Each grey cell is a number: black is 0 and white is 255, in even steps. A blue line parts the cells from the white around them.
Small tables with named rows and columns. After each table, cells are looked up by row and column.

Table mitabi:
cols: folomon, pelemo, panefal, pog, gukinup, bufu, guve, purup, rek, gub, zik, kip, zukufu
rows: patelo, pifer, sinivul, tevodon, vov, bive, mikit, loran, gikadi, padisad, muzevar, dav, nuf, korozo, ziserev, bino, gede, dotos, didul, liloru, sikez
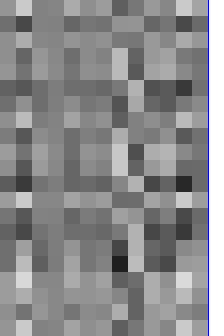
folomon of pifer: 111
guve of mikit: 124
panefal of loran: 125
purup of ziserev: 121
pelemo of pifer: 72
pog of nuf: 135
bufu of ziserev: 110
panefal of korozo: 130
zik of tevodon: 162
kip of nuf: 202
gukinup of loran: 163

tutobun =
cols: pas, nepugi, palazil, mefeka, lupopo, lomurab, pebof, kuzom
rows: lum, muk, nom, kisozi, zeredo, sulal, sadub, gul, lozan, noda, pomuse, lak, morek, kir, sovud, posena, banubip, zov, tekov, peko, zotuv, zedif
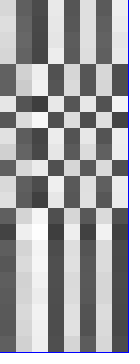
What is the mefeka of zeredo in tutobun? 81
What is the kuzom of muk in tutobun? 235
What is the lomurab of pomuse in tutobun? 89
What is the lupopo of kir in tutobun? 214
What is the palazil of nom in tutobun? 71
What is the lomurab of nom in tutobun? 223
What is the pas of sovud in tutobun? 67
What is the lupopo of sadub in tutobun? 85
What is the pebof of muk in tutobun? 95
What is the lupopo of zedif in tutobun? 213
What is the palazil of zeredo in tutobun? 238
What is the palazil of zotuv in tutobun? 240
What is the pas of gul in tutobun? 87
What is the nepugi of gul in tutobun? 219
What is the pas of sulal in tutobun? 97

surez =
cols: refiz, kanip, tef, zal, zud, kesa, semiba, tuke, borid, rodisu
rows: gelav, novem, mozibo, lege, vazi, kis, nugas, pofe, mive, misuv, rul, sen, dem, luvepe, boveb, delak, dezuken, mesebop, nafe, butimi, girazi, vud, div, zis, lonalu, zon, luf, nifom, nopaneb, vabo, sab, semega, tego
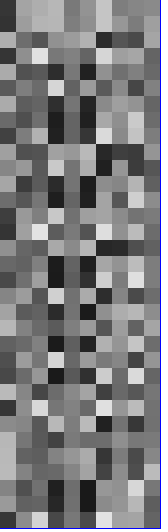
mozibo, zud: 156
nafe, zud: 113
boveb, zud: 122
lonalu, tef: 70
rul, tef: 89
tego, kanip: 140
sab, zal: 32
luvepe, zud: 113
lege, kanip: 143
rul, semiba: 32
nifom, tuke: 143
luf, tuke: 115
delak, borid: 79
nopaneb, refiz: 185
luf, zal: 184
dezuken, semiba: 166
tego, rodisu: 100
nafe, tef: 85
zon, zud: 130
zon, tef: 216
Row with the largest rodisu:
vabo

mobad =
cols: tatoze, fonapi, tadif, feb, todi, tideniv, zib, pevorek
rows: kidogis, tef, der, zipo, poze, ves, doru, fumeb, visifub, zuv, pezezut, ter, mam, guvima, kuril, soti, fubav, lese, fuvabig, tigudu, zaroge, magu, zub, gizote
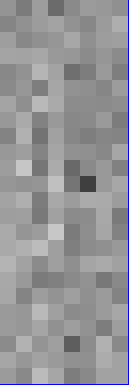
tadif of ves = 126
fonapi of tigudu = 151
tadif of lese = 123
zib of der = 157
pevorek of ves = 156
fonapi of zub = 151
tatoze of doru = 164
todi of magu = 94
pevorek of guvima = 122
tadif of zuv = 132
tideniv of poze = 125
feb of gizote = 166
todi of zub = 145
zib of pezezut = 153
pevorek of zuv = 166
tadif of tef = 156
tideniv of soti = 140
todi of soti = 127
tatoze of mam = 163
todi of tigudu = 139
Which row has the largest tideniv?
mam

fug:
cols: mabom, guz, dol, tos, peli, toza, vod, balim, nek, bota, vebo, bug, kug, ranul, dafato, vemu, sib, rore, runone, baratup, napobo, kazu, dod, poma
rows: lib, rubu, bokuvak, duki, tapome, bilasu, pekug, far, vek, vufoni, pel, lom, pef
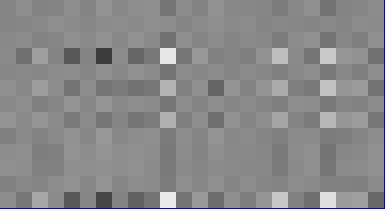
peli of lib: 142
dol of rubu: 137
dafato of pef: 143
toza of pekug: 135
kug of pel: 134
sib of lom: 134
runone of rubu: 135
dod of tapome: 127

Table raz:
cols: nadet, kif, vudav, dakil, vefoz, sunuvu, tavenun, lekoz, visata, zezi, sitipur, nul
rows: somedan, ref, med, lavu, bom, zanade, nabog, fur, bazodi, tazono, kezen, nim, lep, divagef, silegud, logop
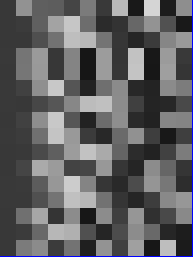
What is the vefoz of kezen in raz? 67
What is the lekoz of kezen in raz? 54
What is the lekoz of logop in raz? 64
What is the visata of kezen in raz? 37
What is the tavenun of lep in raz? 114
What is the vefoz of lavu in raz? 132
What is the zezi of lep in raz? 61

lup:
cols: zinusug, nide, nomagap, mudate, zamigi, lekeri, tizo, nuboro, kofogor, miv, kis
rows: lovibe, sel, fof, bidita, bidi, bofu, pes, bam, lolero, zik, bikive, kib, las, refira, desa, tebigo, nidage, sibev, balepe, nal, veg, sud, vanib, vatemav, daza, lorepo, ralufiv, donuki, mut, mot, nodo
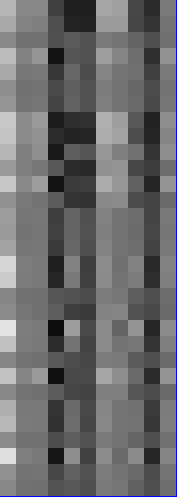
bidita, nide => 129
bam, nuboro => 158
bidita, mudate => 19
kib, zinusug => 199
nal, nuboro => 132
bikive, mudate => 88
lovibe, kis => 122
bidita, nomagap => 149

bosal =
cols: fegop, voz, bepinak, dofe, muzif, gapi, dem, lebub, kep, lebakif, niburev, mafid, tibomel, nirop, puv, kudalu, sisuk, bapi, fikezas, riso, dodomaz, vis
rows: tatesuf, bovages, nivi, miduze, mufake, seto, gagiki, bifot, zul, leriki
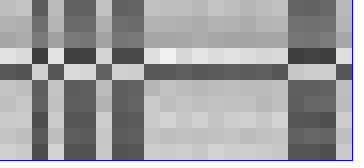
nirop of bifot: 196
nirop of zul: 193
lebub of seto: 94
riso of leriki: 84
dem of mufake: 97
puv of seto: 190
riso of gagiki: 102

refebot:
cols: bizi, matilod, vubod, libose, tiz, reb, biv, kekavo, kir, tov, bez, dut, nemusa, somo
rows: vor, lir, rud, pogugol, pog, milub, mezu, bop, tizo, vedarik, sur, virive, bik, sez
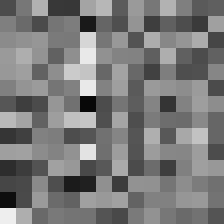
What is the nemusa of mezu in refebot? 158
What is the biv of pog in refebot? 103
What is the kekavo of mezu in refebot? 117
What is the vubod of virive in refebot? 138
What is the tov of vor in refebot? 119
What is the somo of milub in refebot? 75
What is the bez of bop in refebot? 109
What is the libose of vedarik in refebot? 131
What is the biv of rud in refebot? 118
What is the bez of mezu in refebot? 52
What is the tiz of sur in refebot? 152
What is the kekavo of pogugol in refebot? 131
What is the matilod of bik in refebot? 74
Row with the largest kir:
vor

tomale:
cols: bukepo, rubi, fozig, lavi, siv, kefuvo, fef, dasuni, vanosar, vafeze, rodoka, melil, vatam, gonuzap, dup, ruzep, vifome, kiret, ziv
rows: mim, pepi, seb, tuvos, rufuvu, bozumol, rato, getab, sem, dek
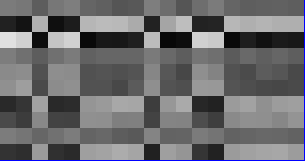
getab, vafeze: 67
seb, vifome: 17
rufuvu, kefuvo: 81
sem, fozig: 102
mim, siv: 126
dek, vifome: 165
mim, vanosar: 88
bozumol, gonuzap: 152
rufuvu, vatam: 143
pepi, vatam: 34
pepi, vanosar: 171
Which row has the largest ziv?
pepi

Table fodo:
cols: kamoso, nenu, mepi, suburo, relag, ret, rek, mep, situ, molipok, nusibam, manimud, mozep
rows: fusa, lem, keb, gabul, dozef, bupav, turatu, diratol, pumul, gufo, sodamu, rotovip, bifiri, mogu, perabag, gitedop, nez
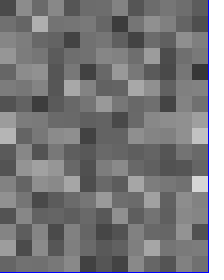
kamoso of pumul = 181
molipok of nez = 102
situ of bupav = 168
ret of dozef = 65
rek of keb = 118
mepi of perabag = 133
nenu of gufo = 135
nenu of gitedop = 75
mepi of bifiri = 73
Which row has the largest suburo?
sodamu

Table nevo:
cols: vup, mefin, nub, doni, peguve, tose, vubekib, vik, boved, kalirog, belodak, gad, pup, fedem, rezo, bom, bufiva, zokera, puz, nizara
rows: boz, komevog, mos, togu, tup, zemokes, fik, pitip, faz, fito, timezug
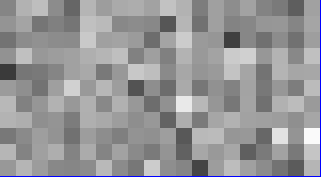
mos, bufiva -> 112
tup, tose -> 169
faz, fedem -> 187
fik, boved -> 152
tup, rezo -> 195
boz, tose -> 181
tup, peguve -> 161
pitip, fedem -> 166
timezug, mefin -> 181
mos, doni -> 140
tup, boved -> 200
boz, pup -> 125
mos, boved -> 155
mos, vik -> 163

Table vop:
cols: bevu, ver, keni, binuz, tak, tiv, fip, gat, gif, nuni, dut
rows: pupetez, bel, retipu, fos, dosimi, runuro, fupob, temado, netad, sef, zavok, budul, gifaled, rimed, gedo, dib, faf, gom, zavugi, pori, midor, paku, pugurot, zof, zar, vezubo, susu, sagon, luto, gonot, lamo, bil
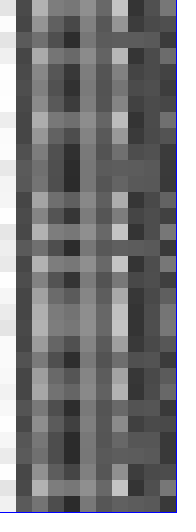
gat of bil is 96
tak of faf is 119
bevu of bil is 241
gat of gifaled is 173
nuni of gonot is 74
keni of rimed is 133
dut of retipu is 59
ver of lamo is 73
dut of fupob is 71
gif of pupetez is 52
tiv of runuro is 122

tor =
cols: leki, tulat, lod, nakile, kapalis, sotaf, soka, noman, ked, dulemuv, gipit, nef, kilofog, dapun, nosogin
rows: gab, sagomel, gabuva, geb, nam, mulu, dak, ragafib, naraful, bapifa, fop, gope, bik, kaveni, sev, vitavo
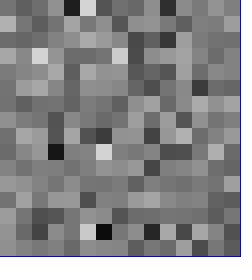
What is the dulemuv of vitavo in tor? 119
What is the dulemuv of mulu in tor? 78
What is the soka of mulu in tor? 141
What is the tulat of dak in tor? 96
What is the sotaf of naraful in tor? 82
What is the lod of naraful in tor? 155
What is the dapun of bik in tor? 98
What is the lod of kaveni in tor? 79
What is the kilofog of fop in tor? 145
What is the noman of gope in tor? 123
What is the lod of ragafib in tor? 117
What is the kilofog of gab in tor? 122
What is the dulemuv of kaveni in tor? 110
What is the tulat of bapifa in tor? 135
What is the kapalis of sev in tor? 118
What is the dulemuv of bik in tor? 165
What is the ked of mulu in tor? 101
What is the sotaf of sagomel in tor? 120
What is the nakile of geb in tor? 148
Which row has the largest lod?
geb

